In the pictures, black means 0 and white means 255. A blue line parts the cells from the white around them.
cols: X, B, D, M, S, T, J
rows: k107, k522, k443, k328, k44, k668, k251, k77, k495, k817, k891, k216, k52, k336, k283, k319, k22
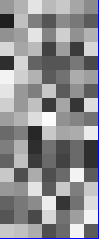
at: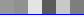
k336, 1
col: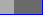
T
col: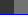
S
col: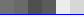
M

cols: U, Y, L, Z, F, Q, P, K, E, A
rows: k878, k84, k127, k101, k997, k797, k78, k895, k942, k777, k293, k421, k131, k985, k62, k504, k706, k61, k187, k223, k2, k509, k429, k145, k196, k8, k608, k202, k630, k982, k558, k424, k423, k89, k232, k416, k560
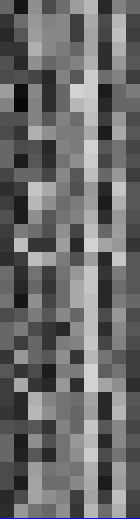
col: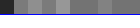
F
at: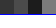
k608, 2
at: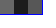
k421, 1
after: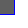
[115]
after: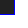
[87]
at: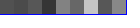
k558, 1

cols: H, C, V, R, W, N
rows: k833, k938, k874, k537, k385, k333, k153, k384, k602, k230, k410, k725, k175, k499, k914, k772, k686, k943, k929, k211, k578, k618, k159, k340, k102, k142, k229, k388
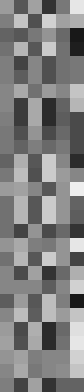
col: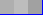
C
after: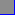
[196]
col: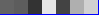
N

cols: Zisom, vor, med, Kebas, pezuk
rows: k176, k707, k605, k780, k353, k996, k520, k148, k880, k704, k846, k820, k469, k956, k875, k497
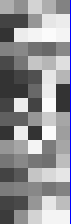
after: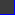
[144]
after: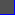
[230]
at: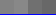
k780, 1
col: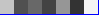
med
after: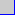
[166]
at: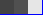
k996, 2

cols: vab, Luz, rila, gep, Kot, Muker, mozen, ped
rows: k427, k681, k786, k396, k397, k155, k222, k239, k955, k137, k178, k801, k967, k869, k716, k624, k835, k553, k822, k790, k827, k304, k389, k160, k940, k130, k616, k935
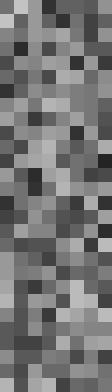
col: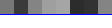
rila
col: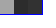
rila
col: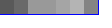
vab
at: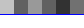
k681, 1

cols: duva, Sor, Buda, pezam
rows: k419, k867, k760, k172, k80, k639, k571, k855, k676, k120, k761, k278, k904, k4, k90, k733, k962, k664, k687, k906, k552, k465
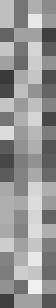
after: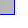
[125]
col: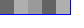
pezam
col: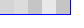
Buda
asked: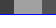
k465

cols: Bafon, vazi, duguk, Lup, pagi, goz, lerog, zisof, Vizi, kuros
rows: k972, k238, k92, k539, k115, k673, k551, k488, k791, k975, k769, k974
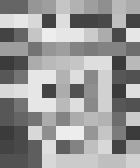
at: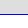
k115, 7
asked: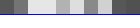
k673

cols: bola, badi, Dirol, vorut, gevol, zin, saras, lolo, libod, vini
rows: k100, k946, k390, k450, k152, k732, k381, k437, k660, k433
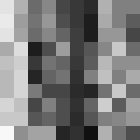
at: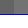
k732, 4
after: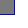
[70]

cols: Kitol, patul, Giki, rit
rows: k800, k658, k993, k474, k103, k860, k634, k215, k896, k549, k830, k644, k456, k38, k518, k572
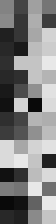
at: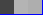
k896, 2
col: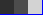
patul
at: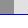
k634, 3
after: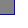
[68]

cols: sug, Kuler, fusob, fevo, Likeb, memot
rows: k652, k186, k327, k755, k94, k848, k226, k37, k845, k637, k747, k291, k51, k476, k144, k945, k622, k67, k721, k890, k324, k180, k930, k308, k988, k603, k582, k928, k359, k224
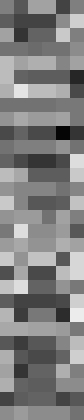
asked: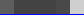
k180
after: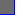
[114]
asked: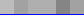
k94
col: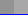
Kuler
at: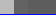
k848, 1
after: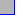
[60]
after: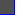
[168]

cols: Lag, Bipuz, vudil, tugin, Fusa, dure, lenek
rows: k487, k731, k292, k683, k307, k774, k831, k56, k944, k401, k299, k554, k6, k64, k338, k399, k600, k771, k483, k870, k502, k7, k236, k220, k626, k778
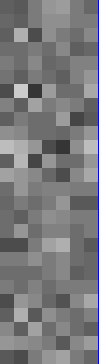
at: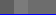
k944, 1
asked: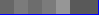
k338
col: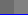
vudil
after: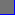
[95]
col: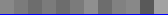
vudil
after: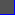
[136]
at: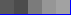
k778, 1

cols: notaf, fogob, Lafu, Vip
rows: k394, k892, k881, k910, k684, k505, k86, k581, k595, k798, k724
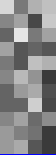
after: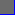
[141]
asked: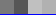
k684

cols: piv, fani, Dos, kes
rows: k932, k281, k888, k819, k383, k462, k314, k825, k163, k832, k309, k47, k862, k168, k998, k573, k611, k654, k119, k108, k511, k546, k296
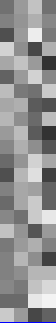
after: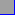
[98]
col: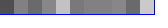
piv

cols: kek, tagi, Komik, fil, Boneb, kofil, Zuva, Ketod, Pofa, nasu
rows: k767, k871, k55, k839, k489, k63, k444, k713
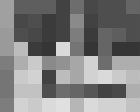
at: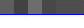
k767, 4
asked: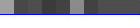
k871
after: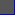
[66]
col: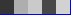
Pofa

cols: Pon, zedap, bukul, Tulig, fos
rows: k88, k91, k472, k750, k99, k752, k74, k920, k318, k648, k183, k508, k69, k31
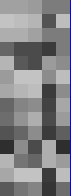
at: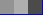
k318, 2
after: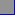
[174]

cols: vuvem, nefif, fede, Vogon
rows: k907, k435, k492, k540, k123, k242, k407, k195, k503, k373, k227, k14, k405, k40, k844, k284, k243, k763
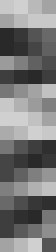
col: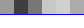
vuvem
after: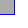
[185]
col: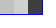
fede
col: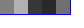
fede

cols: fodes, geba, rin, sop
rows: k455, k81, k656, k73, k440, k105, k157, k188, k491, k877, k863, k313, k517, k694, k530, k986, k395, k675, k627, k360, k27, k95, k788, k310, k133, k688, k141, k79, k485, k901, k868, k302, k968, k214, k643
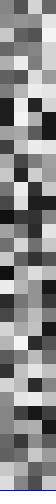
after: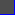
[199]
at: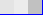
k485, 2
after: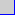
[155]
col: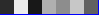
rin
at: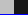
k310, 3

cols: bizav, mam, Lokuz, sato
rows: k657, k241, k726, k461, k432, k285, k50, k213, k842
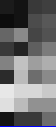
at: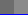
k285, 3
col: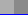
sato
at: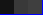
k657, 2

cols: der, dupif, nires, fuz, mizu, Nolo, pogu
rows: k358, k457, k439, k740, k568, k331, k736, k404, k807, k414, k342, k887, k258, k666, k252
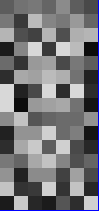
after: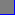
[20]
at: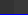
k666, 2
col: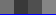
dupif

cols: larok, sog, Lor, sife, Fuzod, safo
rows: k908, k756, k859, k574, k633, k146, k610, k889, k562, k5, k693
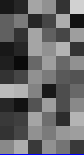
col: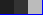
larok
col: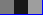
sife

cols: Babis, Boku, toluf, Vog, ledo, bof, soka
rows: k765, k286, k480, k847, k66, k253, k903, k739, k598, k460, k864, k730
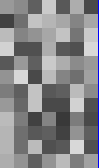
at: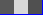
k864, 5
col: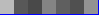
Vog
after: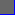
[195]
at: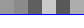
k765, 1
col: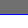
Boku

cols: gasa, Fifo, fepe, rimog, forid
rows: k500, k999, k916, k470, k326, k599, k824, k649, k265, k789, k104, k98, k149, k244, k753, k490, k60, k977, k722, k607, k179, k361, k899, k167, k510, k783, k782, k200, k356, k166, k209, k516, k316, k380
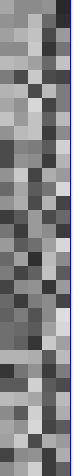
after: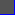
[139]
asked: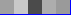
k516
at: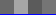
k244, 1
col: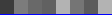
Fifo
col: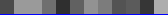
fepe
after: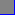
[124]

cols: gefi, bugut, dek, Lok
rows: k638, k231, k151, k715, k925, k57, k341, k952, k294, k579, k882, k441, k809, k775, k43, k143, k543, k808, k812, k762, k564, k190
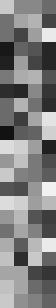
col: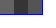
Lok
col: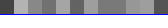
dek

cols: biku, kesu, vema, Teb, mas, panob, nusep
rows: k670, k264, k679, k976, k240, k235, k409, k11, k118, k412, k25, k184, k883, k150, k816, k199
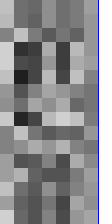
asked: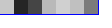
k118
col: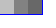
panob
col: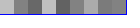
panob
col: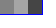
vema
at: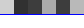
k976, 1
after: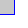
[37]

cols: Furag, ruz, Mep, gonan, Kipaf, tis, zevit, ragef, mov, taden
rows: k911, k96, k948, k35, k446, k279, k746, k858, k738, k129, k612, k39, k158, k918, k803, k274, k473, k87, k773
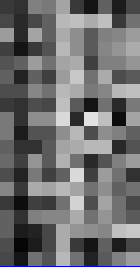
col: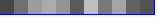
taden
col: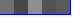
gonan
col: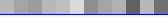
Kipaf
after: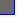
[64]
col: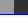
taden
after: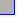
[113]

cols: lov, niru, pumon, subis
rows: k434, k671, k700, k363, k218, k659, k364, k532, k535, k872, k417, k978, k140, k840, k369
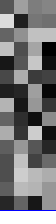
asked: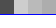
k140
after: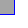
[0]
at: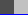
k978, 1
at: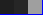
k364, 1

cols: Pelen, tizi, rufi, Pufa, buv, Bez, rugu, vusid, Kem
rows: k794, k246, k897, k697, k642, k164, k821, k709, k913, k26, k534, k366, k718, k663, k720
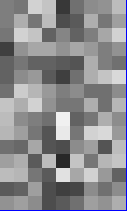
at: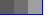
k720, 5
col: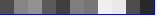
buv
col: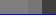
Pelen
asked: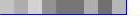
k709
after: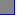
[98]
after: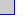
[182]
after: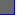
[167]

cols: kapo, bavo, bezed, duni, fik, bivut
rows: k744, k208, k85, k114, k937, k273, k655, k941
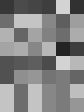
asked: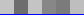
k655
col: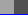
kapo
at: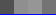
k273, 1
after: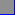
[150]
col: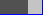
kapo

